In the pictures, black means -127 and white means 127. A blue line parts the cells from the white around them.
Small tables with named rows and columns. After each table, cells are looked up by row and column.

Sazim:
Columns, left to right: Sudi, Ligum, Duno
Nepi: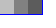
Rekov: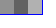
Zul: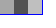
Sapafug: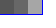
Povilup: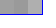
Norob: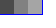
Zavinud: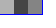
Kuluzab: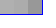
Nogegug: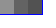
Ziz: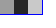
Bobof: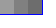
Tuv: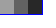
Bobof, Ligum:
0
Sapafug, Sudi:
-41
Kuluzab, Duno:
24
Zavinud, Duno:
4
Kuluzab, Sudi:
48
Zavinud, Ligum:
-58
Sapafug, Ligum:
-24
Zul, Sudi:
39
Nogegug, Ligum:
-28
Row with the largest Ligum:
Kuluzab

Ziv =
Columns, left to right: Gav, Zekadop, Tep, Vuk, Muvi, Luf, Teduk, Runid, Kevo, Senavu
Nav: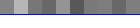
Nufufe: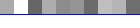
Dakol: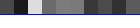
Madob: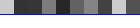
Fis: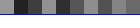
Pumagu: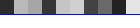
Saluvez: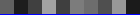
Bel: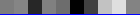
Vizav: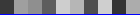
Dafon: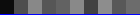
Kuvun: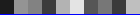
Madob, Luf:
-29
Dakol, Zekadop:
-102
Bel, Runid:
66
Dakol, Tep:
93
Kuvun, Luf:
100
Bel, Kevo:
95
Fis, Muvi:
-80
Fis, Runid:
-45
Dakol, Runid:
-52
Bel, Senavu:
3
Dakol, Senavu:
-36
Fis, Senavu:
-22
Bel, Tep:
-88

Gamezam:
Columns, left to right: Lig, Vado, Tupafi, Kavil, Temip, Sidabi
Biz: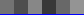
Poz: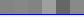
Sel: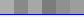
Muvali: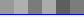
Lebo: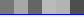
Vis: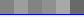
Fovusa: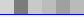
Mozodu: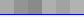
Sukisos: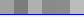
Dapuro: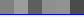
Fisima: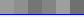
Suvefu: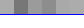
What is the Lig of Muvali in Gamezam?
25
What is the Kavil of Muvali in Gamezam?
43
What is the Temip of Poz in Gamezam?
-25
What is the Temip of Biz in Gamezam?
-23
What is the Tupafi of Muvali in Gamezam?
-4
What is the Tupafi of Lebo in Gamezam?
-26
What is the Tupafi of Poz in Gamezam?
3
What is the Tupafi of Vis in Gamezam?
3
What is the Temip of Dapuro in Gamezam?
18
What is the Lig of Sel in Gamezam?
45
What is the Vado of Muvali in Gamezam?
47
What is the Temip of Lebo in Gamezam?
51
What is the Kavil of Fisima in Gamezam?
4
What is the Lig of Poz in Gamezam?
4
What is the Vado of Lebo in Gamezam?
39

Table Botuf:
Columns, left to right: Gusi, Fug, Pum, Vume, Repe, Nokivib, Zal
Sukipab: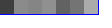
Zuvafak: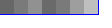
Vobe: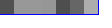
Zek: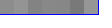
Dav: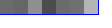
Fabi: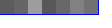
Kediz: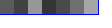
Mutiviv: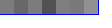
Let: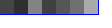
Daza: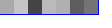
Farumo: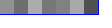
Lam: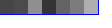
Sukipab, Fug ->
11
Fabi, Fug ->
-26
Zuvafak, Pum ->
17
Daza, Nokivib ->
-34
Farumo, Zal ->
-47
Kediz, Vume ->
-74
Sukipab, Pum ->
5
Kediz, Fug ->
-62
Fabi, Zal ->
-14
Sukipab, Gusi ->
-64
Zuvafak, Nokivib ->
30
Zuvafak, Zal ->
63
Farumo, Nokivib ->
41
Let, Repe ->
-41
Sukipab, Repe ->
-29
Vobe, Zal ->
45
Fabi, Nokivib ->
1
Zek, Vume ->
8
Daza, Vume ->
58
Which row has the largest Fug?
Daza

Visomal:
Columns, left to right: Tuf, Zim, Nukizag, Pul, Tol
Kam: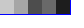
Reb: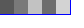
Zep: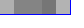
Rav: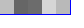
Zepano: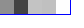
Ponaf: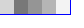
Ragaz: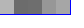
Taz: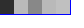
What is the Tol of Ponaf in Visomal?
115
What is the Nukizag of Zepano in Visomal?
67
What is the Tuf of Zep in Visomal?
48
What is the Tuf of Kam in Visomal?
73
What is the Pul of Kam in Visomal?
-22
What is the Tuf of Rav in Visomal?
63
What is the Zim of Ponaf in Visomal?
-7
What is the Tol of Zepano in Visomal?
126
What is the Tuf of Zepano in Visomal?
15
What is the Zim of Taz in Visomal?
58
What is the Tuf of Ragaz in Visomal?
54
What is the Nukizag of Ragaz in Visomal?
-17
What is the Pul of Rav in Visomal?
86
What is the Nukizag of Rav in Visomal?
-19
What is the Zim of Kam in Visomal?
38
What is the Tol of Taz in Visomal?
64
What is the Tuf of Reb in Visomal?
-39
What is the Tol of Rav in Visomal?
57
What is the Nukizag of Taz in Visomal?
8
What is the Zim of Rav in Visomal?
-25

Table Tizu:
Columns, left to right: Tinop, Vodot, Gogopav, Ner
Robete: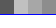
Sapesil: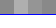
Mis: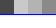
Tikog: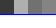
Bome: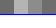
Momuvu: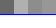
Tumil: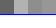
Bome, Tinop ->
-20
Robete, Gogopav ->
39
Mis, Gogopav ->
51
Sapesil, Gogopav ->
21
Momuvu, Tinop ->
-23
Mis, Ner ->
10
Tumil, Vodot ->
50
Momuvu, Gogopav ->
13
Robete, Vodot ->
64
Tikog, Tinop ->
-70
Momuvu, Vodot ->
48
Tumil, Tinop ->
-27
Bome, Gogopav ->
12
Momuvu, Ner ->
23
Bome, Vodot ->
52
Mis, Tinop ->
-55
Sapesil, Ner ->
9
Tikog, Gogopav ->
-14

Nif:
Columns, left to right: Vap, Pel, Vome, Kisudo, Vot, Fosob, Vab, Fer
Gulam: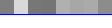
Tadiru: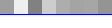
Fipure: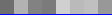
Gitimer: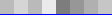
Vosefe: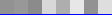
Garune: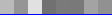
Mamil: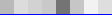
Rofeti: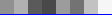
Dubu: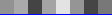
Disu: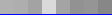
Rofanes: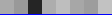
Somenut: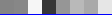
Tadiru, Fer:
20
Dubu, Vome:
-59
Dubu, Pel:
42
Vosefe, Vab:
18
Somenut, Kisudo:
-73
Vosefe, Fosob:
103
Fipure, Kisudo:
-4
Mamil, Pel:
92
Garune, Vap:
58
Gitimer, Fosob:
23
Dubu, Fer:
-7
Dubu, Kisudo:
36
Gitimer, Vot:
-2
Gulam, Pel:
89
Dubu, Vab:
-58
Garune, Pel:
21
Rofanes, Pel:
25
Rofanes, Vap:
42
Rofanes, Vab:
29

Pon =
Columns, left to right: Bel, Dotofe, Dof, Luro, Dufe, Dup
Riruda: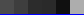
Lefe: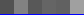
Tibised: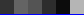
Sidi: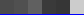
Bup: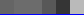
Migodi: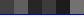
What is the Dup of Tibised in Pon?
53
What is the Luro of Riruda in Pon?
-85
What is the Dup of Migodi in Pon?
-13
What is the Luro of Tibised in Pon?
-82
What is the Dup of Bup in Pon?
58
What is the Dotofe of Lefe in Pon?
2
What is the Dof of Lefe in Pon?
-39
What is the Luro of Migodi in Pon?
-67
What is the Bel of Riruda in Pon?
-52
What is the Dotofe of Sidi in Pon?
-47
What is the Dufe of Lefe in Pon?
-30

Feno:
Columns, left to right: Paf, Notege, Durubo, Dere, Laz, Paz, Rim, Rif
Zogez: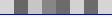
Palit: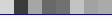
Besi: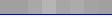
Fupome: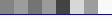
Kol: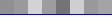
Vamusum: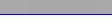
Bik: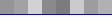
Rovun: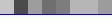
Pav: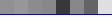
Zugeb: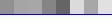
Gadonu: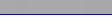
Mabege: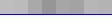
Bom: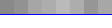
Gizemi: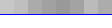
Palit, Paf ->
85
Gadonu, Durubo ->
41
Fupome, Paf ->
4
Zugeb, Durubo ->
39
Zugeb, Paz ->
91
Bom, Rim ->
22
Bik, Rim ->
29
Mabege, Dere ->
22
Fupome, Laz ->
-60
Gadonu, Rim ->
40
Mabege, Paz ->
35
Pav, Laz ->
-71

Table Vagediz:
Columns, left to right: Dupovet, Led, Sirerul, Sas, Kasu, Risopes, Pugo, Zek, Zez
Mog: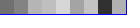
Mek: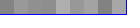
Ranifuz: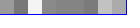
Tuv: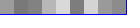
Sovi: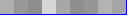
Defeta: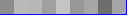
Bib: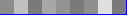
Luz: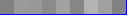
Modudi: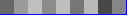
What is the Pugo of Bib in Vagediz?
15
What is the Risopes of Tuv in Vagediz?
-2
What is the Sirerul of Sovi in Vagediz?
14
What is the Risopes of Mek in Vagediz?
24
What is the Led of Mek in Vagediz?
25
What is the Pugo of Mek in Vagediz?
35
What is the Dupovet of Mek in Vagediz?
4
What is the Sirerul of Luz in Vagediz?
24
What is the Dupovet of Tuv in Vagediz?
28
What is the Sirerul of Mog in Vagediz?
53
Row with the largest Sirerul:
Ranifuz

